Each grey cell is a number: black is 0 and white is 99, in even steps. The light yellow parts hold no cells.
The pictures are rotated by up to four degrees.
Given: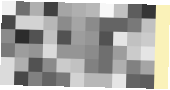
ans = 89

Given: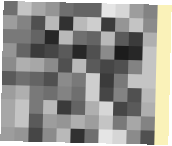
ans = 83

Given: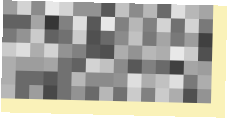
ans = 67

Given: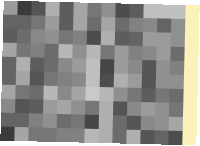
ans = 33

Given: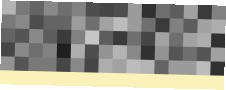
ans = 60

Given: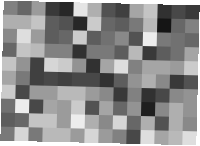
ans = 64

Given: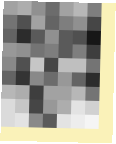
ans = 88

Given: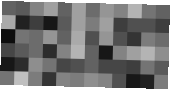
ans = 9
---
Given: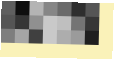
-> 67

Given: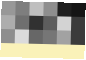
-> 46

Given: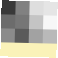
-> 35

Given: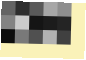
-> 31

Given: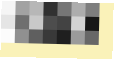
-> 12

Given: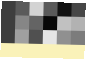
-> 89

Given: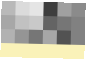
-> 65
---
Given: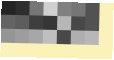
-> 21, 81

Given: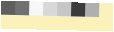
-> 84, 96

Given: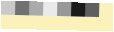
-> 91, 91

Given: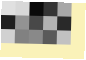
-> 28, 87

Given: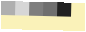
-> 49, 83

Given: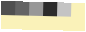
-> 59, 76
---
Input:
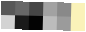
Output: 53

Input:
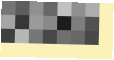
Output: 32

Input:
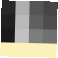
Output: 30

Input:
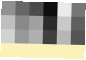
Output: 37

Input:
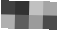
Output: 64

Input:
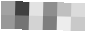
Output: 85

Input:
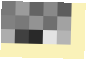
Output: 63
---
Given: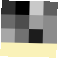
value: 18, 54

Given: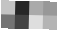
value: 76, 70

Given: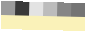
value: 60, 45

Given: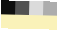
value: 6, 67

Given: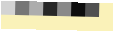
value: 82, 31

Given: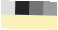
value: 86, 60
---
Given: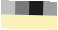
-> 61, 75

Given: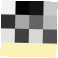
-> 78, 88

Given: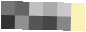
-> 78, 20

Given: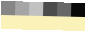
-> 3, 52

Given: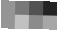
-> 14, 58

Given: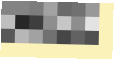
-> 59, 34
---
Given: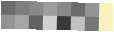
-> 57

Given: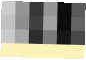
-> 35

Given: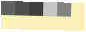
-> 51

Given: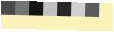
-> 35

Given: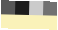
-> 44

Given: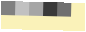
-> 43

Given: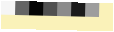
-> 61

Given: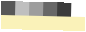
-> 99

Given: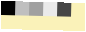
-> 27
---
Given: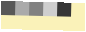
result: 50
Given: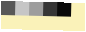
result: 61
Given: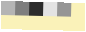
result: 17
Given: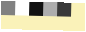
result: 7
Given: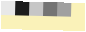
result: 77
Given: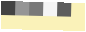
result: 47
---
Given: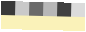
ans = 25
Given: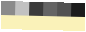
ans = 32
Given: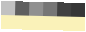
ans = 25
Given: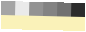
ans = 44
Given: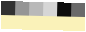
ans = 5
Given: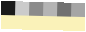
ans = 44
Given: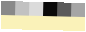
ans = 35
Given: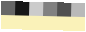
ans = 31
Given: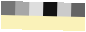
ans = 79
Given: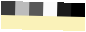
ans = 10
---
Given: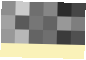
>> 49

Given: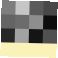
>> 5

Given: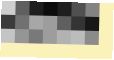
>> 9

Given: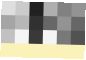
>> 40

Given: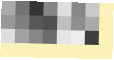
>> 66

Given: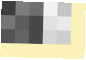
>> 91
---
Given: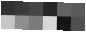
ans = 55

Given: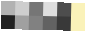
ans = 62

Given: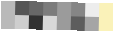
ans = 80

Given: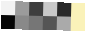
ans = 53

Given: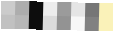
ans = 71

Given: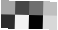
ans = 94

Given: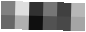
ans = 68

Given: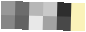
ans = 38

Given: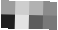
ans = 88
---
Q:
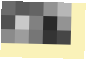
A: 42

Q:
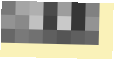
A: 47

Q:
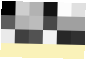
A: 0

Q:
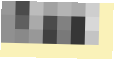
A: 59

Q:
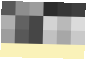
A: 34

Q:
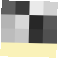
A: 37

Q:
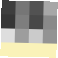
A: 24

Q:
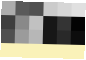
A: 67

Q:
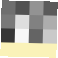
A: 43

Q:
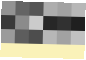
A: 57
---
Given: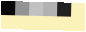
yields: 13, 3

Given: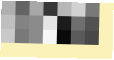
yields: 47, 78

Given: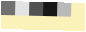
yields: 72, 44

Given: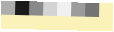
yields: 45, 67

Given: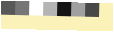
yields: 28, 34

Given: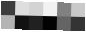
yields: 78, 70

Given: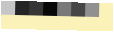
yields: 56, 77

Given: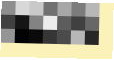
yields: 71, 58
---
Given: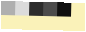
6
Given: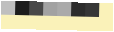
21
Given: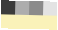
88
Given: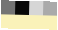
66
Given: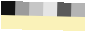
70
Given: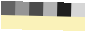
83
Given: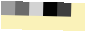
24
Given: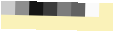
97
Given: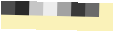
41
